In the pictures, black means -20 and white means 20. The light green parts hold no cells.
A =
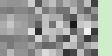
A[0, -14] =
4
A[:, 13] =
[-10, 3, -3, 8, -11, -5, 10, -8]
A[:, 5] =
[-6, 10, 1, -5, -13, 13, 0, 7]
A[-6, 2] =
4
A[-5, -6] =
13
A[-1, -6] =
6
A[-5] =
[7, 11, 6, 5, 2, -5, 10, -2, 13, 5, -16, 11, 13, 8]
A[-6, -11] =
4
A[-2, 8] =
1
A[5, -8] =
2
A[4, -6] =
8
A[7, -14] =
2
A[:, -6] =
[2, -2, 7, 13, 8, -4, 1, 6]
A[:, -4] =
[5, 10, -7, -16, -5, 12, 9, -9]
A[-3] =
[-1, -1, 0, 1, -2, 13, 2, 9, -4, -9, 12, 1, -11, -5]
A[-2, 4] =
5
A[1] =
[0, -1, 1, 1, -1, 10, -1, 3, -2, -2, 10, 0, -5, 3]
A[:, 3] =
[4, 1, 4, 5, 5, 1, 2, 3]
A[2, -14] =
4
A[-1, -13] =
9

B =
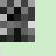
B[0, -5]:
2
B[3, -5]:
-5
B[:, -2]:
[-10, -1, -9, -7, -5, -12]
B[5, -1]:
-7
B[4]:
[9, -7, -17, -5, -1]
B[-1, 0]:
-15
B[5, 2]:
-17
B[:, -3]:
[5, -18, -15, -4, -17, -17]
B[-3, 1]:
-2
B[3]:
[-5, -2, -4, -7, 14]

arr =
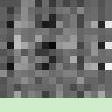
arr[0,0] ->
-7
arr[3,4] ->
1
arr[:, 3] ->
[1, 2, 2, 3, -2, -2, 6, -6, 4, 3, -2, 2, -4, -4]
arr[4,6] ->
-1
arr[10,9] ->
0
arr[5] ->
[-5, -7, 9, -2, -3, 5, -3, -4, 1, 0, 4, -4, -1, 0, -5, -4]
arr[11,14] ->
-6
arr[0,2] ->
-7
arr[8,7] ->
-14
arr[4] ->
[-4, -6, 0, -2, -3, -2, -1, -5, -5, 1, 0, -4, -3, -3, -4, -3]
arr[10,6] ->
-1
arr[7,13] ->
3
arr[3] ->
[-6, -16, 5, 3, 1, -9, -16, -15, 2, -4, -1, -9, -1, 6, -14, 16]
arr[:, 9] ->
[-9, -1, -4, -4, 1, 0, 5, -2, -3, -5, 0, -3, -4, -4]
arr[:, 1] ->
[-7, -11, -7, -16, -6, -7, -16, -5, -9, -17, -7, -3, -4, -4]
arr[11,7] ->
-1
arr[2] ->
[-5, -7, -2, 2, -2, -8, -3, -14, -6, -4, -1, -9, -3, -3, -6, -4]
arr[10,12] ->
-2
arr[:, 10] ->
[-6, -5, -1, -1, 0, 4, 5, -3, 7, -3, 0, -3, -8, -3]
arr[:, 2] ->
[-7, -5, -2, 5, 0, 9, 10, 1, -1, 4, -1, -2, -8, 5]
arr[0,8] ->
-5
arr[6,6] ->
-15
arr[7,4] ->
-2
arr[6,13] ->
3
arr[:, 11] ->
[-9, 1, -9, -9, -4, -4, -9, -5, -10, -9, -4, 3, -4, -9]

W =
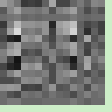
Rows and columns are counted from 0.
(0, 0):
5
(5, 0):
-9
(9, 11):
-5
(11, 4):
1
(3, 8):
5
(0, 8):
-9
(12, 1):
4
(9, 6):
-5
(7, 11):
-2
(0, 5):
-11
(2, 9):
-3
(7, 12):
-10
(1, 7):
-7
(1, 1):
1
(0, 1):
2
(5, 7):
-9
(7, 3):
-8
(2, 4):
-3
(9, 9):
-3
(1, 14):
-7
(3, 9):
7
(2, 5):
-4
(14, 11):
-3
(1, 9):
2
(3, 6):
3
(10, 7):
-8
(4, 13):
-5
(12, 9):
-6
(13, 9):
-5
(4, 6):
3
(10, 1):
0
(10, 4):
-1
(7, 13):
-1
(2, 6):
-3
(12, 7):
3
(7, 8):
-4
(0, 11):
-1
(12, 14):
-2
